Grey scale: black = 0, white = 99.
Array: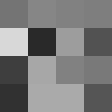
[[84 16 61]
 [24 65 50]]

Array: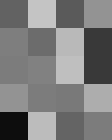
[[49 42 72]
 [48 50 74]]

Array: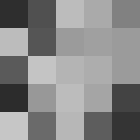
[[73 33 60]
 [35 76 70]]

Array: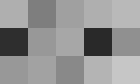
[[18 59 65]
 [59 63 53]]

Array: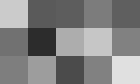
[[44 17 67]
 [49 61 29]]

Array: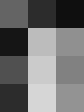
[[ 8 73 56]
 [31 79 50]]

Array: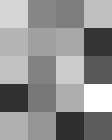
[[70 62 65]
 [75 50 79]]

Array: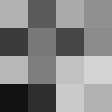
[[23 47 27]
 [71 49 75]]

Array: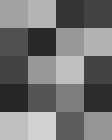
[[31 16 59]
 [26 59 74]]
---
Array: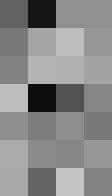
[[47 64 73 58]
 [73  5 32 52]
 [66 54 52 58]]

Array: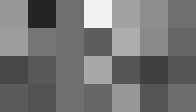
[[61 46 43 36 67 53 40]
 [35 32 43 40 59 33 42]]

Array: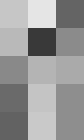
[[72 22 54]
 [41 76 55]]

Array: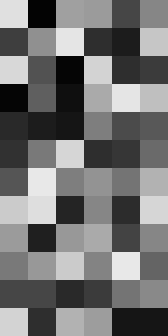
[[24 56 89 18 11 77]
 [ 2 37  6 66 89 74]
 [19 47 83 18 21 41]
 [79 86 14 52 17 83]
 [47 59 79 51 90 39]
 [82 18 69 61  8  8]]

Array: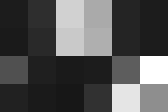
[[10 16 78 68 14 11]
 [13 10  9 19 89 55]]

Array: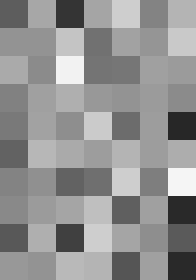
[[57 57 76 44 63 58 78]
 [50 62 68 59 57 60 54]
 [38 71 66 61 70 61 67]
 [53 60 64 74 37 62 16]
 [59 57 72 70 33 62 16]]

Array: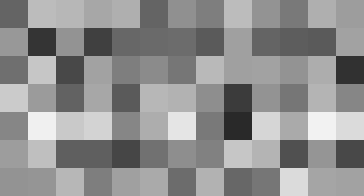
[[59 20 57 25 40 41 42 35 62 39 36 35 63]
 [79 60 38 65 35 71 69 55 23 57 46 70 52]
 [61 74 37 37 27 44 55 50 77 70 31 58 28]]

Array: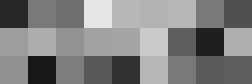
[[61 67 57 63 64 79 37 12 68]]
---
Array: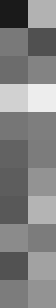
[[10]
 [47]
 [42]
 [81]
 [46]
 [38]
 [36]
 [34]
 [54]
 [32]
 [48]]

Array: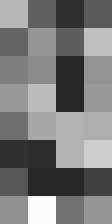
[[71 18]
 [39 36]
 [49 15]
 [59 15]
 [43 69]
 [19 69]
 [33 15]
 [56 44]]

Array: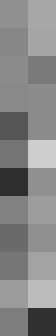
[[56]
 [52]
 [54]
 [53]
 [33]
 [45]
 [18]
 [50]
 [41]
 [46]
 [60]
 [49]]

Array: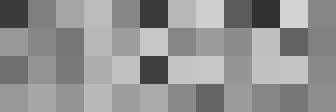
[[23 64 52 71 35 82]
 [59 46 61 52 54 38]
 [43 47 75 76 58 76]
 [59 57 61 53 60 46]]

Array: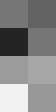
[[46]
 [14]
 [60]
 [94]]

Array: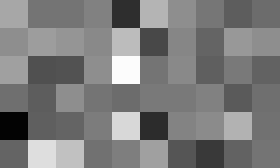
[[65 45 18 55 36]
 [55 58 73 52 59]
 [62 32 98 53 47]
 [43 55 42 47 35]
 [ 1 39 84 51 69]
 [39 75 49 33 38]]
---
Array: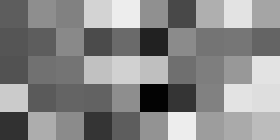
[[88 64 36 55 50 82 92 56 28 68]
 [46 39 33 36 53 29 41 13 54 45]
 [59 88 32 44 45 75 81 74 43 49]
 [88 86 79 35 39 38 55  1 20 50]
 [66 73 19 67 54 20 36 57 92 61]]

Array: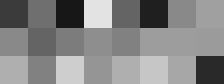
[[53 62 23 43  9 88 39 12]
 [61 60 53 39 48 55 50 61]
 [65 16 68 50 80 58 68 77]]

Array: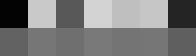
[[77 14  1 78 34 82 74]
 [46 37 38 46 43 47 45]]

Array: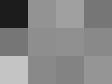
[[62 46 11 57]
 [56 53 46 55]
 [51 58 76 53]]

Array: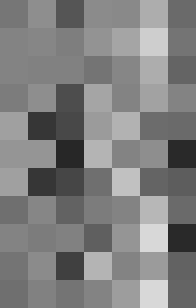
[[67 41 46 55 33 54 53]
 [80 45 51 52 49 57 64]
 [67 39 51 50 50 45 52]
 [63 51 48 55 30 64 51]
 [42 41 62 21 28 60 69]
 [55 16 58 58 15 70 51]
 [39 36 62 21 27 43 75]
 [71 41 43 52 38 48 51]
 [84 16 51 48 50 37 58]
 [60 38 45 54 25 70 51]
 [84 39 43 50 45 51 61]]

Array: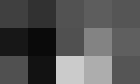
[[36 33 25 19 32]
 [51 37  9  4 31]
 [67 33 31  7 79]]

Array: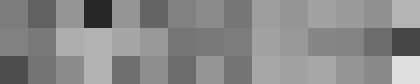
[[56 70 48 38 58 15 58 39 50 54 46 61 58 63 60]
 [42 27 50 47 67 69 64 59 46 47 48 63 59 52 51]
 [53 86 30 45 54 69 43 55 42 58 45 65 63 65 58]]
